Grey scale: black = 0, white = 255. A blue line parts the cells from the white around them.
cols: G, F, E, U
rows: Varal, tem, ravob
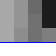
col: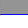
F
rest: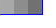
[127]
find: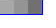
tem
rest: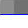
[127]
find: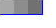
ravob
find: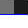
tem

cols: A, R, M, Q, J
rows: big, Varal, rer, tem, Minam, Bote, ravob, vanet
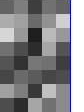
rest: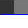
[113 62]
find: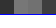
Minam
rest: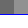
[207]
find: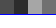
vanet
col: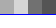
A

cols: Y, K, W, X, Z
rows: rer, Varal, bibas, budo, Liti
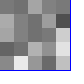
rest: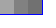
[121 206]
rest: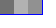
[226]
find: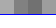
Varal
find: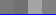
rer
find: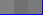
bibas

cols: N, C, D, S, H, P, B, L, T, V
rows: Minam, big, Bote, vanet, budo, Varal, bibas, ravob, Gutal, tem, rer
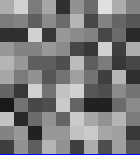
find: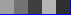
Varal
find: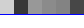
Bote
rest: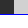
[55 152 139 131 71 107 41]
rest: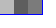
[55 71]

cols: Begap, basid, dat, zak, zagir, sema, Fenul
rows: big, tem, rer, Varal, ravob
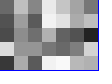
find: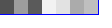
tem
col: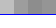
basid

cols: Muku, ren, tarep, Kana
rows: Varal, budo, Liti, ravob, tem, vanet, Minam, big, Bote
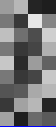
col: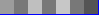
Muku
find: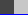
vanet
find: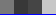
vanet
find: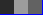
tem
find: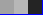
big

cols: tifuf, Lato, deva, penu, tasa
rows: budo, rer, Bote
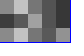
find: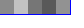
Bote
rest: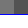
[55]
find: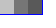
Bote
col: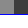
tifuf
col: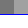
deva

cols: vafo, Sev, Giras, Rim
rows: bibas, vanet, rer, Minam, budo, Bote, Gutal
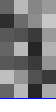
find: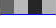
Minam
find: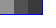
Bote
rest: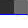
[141 199]
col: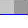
Rim
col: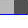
Sev
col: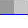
Rim
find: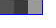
rer

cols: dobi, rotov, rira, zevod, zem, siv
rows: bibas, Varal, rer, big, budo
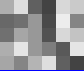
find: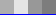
big
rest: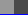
[237 133]
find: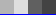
budo
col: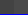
zevod

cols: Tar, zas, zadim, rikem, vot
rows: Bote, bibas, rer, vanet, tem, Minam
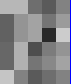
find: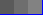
Minam
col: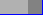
zas
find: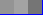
bibas

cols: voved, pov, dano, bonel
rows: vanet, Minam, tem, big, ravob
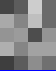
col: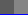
pov
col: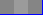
pov
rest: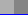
[162 162]
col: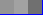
bonel

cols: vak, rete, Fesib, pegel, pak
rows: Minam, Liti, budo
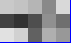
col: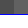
Fesib
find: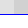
budo
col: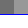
pak
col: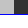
rete

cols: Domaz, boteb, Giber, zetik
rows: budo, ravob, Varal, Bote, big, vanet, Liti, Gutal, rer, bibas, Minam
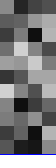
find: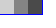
Bote
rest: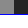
[67 80]
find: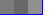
rer
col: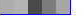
zetik
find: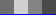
Bote
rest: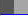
[166]

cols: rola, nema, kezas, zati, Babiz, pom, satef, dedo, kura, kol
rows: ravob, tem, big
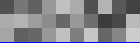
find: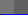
ravob
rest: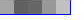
[126 198 103 134 204]
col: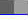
kezas
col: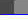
kura
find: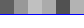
ravob
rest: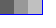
[171 81 179 89 66]
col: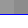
zati

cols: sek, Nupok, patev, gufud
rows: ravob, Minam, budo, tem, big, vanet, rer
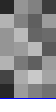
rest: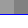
[113]
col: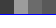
gufud
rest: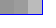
[89]
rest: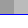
[89]
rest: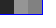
[61]
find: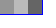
budo

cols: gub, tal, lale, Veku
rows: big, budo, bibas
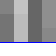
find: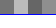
budo
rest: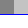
[102 143]
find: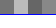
bibas
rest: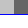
[143]
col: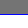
gub

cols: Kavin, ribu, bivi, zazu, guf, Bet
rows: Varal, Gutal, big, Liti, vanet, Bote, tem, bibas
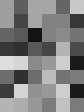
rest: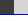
[145 152 206 26]
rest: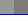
[193 123]
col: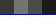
Bet
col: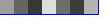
Kavin

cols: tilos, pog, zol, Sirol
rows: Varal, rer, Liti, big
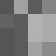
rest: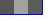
[132]
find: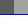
big
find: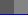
Varal
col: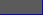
pog

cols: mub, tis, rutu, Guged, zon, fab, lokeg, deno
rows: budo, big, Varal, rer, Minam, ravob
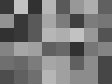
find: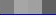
Minam
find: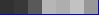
Varal

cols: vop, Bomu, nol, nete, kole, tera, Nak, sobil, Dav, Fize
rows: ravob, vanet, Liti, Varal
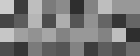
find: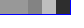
Liti
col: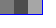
nete
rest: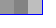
[46]

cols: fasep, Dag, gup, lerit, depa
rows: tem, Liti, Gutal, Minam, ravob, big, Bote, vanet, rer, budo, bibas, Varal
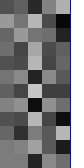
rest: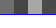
[96]
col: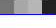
gup

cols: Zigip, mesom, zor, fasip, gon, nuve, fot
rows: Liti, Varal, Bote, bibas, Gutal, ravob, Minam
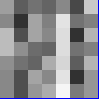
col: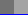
zor
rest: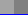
[227 114 128]
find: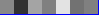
Varal
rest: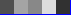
[180]

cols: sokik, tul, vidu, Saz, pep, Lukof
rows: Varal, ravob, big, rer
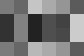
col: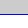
Lukof
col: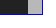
vidu

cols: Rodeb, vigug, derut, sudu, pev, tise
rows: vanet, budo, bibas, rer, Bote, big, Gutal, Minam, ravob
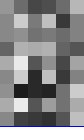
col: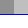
sudu
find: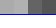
rer
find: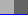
rer
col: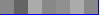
Rodeb
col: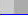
tise

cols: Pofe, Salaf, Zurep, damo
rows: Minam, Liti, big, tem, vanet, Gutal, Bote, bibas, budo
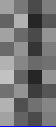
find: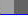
budo
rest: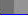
[61 86]
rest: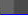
[126]
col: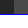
Zurep
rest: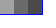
[148]

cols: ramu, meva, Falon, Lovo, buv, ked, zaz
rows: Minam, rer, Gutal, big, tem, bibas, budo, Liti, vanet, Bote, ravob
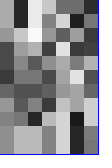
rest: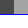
[226 81]
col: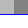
Lovo

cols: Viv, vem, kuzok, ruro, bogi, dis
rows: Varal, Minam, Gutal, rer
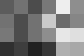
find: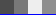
Varal
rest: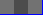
[202 107 134]
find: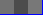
Varal
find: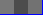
Gutal
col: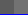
Viv
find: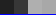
rer

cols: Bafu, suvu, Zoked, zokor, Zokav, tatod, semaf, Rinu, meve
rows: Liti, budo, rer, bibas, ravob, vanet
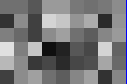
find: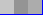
budo
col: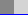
Rinu
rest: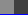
[212 198 148 172 42 148]
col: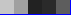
Zokav
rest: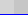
[148 172 42 148]
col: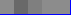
suvu
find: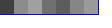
rer

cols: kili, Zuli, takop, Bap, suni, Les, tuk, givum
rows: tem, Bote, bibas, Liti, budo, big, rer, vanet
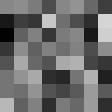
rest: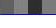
[104 155 46]
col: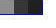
givum
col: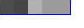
tuk

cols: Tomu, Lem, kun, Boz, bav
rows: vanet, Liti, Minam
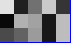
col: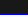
Boz
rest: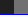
[202 53]
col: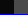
Tomu

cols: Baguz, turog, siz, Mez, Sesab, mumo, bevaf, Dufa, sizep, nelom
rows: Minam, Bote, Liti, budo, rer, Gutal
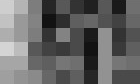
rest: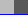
[66 58 74 18 146 58 95]
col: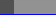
Dufa
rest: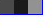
[51 82]
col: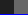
bevaf
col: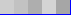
Baguz

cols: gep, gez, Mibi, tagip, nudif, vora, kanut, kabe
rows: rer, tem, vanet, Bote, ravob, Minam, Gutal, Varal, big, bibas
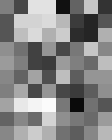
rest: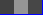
[120 198 135]
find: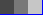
Bote
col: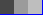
nudif

